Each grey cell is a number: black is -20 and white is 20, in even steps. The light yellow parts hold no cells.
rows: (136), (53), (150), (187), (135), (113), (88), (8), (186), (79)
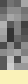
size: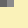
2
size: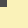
1
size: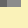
3
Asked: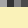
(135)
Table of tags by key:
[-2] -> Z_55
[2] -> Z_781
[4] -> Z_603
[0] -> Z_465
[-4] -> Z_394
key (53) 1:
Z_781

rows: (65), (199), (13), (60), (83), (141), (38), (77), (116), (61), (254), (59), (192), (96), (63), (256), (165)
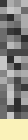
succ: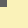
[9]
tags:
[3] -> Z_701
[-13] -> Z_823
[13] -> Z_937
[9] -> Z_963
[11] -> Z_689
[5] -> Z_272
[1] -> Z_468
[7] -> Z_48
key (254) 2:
Z_272

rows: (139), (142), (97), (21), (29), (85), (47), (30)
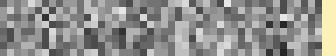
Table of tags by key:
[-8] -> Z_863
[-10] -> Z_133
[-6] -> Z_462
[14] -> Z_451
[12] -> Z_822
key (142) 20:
Z_863
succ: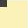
[-4]
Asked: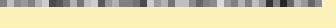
(21)
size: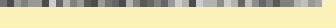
46
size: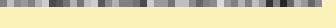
46

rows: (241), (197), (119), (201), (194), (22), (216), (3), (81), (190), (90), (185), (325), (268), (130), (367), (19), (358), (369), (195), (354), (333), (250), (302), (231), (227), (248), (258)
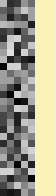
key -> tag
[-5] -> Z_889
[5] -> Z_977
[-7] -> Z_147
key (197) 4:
Z_977
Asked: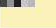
(358)

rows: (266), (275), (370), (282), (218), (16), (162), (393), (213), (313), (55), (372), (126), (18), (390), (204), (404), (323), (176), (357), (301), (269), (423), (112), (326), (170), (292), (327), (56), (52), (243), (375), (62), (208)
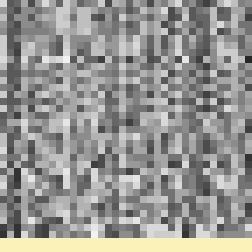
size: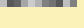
11
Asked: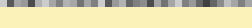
(18)

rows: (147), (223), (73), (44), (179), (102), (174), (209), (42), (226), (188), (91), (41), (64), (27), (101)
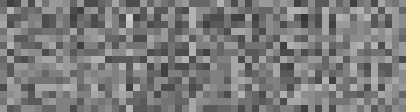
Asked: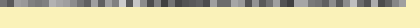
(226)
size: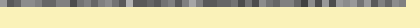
58

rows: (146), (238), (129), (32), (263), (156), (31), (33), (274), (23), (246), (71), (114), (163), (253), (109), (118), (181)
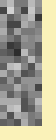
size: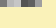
6
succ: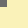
[-7]
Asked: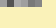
(118)
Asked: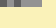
(71)
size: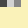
3
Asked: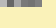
(263)
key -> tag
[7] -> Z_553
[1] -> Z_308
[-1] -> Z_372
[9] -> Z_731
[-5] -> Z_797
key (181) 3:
Z_553

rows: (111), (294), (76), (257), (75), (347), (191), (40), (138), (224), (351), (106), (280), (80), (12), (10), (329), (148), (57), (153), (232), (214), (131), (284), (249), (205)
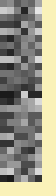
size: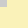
1
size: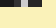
6
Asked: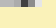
(138)

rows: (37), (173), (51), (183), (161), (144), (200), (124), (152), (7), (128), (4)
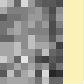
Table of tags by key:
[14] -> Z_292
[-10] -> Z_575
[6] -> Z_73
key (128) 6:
Z_292
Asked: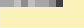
(200)
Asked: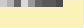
(37)
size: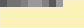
9
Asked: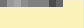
(161)
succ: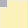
[-4]

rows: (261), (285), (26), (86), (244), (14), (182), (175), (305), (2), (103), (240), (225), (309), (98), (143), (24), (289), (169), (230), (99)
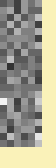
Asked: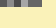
(175)
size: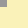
1
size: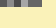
6

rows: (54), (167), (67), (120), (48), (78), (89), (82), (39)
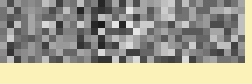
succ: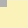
[-6]
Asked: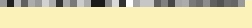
(120)

